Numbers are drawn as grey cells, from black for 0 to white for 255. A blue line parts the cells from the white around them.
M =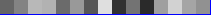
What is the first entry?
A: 101
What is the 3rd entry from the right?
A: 210
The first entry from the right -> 145
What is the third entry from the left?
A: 184

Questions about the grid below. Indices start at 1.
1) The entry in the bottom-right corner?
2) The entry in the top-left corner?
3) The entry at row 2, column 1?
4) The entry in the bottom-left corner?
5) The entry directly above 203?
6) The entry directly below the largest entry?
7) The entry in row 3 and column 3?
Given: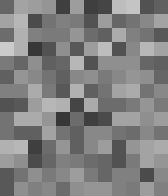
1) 128
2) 102
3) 163
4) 88
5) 108
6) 122
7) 128

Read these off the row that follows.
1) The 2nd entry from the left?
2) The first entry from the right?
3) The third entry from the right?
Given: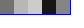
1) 183
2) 133
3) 204

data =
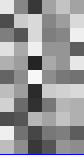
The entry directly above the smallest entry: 239
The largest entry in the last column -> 239
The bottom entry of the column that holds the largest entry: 56
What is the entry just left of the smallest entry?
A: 157
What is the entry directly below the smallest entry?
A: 247
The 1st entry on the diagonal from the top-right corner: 163
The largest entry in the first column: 239
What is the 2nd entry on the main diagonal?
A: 203
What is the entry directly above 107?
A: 157
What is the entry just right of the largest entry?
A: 141
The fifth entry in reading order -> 195
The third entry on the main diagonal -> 217
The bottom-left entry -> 189
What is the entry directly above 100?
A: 176
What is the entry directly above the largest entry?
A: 36
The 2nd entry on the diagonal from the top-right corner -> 157
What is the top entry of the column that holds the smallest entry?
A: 56
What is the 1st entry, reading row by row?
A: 231
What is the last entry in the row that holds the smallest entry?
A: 231
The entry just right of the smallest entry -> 169

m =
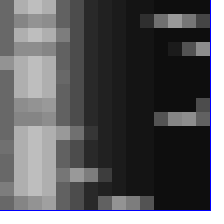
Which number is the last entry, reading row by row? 14
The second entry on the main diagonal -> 133
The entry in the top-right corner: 14
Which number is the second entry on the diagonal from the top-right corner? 118
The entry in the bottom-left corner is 104
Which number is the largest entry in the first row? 190
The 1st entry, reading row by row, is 104
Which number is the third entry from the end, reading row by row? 14
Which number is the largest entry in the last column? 141
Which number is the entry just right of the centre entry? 27
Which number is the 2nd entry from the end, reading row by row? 14
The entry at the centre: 33
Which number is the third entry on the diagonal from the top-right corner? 14
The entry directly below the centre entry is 33
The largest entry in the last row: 160

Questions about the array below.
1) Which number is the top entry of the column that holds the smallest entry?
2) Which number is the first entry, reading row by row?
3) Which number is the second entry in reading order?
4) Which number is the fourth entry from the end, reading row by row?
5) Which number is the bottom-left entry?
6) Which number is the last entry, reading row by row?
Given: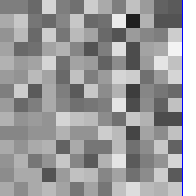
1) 193
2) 126
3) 126
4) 221
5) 170
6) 199

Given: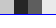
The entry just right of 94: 234
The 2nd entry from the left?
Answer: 38
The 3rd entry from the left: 94
